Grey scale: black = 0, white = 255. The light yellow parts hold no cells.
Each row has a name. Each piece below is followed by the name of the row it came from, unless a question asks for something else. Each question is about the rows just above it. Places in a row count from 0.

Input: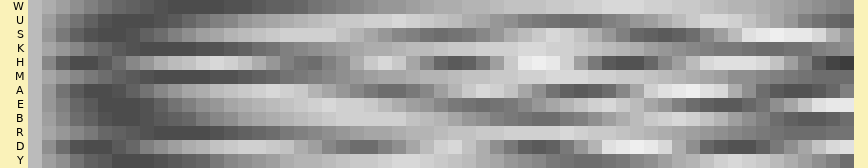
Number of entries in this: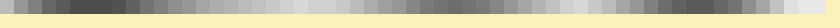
59
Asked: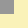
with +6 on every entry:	[157]
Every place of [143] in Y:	2 15 35 44 56

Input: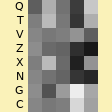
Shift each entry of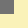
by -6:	[108]
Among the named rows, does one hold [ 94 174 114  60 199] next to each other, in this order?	yes
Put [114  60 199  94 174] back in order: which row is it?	Q

